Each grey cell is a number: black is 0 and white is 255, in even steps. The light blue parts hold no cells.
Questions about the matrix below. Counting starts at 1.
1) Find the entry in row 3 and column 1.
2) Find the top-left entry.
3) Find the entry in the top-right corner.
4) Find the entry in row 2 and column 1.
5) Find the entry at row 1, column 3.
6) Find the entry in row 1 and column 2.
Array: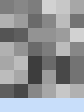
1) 84
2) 125
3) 167
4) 177
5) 125
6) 135

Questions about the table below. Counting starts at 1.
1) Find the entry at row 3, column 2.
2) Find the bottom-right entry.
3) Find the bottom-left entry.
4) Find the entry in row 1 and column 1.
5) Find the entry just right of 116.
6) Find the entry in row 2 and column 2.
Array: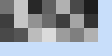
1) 85
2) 177
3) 73
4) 116
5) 198
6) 198

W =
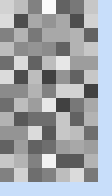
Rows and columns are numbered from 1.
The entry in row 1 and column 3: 129
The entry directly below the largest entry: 148
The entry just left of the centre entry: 179
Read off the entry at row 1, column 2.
189
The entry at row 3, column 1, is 129
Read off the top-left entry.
210
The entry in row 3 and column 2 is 179
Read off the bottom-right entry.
120
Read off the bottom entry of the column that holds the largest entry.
129
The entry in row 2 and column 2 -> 77
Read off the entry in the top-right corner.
199
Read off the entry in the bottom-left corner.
129
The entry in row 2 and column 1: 219
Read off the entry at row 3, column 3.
120
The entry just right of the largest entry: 98
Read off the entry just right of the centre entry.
210

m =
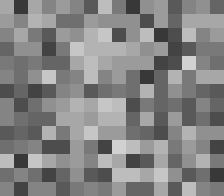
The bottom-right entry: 121
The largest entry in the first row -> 189
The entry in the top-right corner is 101
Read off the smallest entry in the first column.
77
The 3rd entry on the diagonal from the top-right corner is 189
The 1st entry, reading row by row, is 167
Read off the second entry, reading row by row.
56
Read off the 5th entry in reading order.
155
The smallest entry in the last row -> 67
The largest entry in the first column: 189
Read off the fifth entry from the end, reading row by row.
167
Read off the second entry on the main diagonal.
132
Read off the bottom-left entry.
132
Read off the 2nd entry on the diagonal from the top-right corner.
167
